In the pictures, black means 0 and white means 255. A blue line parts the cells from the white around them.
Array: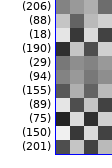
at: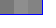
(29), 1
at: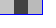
(201), 2
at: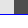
(89), 1

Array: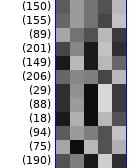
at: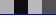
(18), 2
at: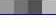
(150), 2
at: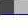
(206), 4
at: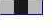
(149), 2
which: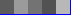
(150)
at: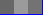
(155), 1

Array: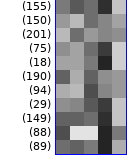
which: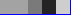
(18)
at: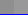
(190), 4
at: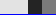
(88), 2
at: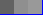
(190), 3
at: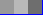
(150), 1
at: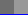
(201), 2

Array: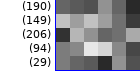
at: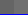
(206), 4
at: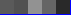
(190), 2
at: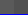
(190), 2

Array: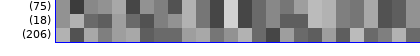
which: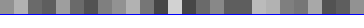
(18)
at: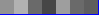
(206), 13
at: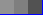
(75), 7
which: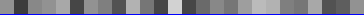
(75)
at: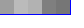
(75), 18
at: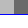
(206), 22
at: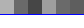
(206), 14

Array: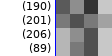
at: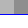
(206), 1
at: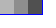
(206), 1
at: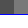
(201), 2
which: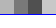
(89)
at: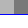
(89), 1

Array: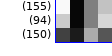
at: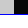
(94), 1
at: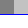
(155), 3
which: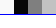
(155)
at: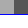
(150), 3

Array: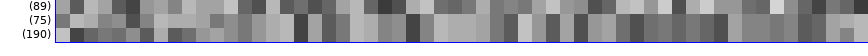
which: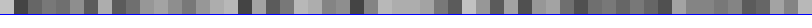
(190)
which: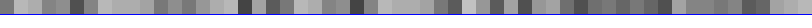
(75)
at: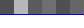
(89), 15

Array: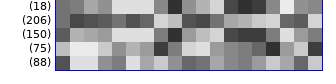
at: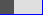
(88), 1
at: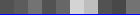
(206), 3
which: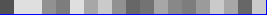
(88)
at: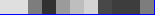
(150), 6
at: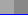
(88), 12
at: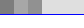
(18), 2
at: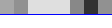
(18), 3

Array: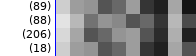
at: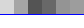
(206), 1
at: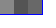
(88), 5
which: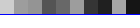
(89)
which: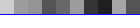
(18)
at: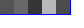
(88), 6

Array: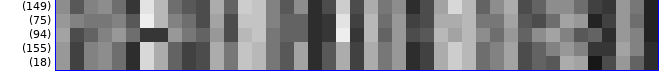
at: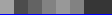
(155), 33
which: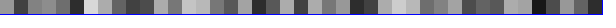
(18)
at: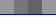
(94), 9

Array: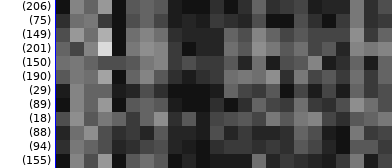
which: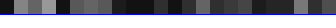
(206)
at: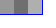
(149), 2
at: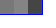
(18), 18
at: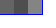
(149), 13
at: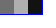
(149), 3
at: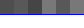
(18), 13

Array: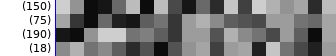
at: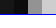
(190), 1
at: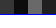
(75), 2
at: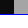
(190), 19
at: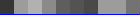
(75), 9

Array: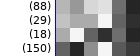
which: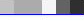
(29)
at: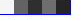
(18), 2
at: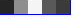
(150), 2
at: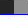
(150), 2
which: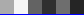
(18)

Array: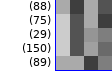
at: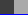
(88), 2
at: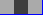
(88), 1
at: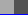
(88), 3
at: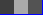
(88), 2
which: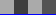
(88)

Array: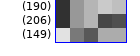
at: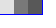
(149), 1
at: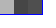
(206), 3

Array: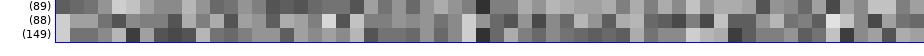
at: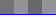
(89), 24
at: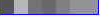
(149), 10

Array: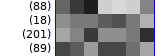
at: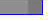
(201), 4
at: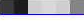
(88), 2

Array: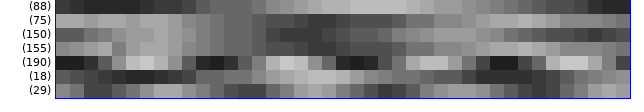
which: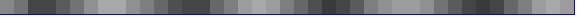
(29)
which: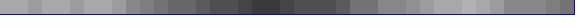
(75)
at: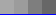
(29), 19
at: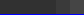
(18), 31
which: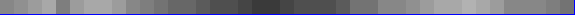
(155)
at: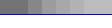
(18), 13
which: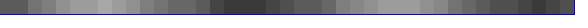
(150)

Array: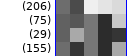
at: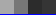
(29), 2
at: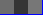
(155), 1
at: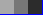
(29), 2
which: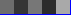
(155)

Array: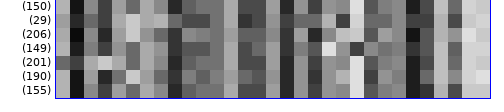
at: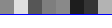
(155), 21
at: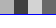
(29), 20
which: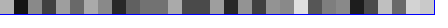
(150)
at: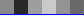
(206), 3
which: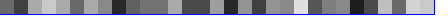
(201)
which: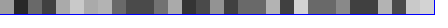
(29)
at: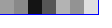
(206), 24

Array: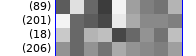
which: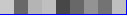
(18)
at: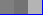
(89), 7
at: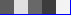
(89), 1
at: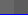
(201), 2
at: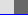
(89), 2

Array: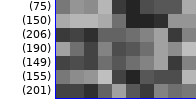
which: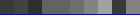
(206)
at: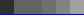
(206), 3
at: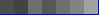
(149), 2
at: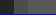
(75), 6
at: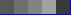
(149), 5
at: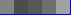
(190), 4

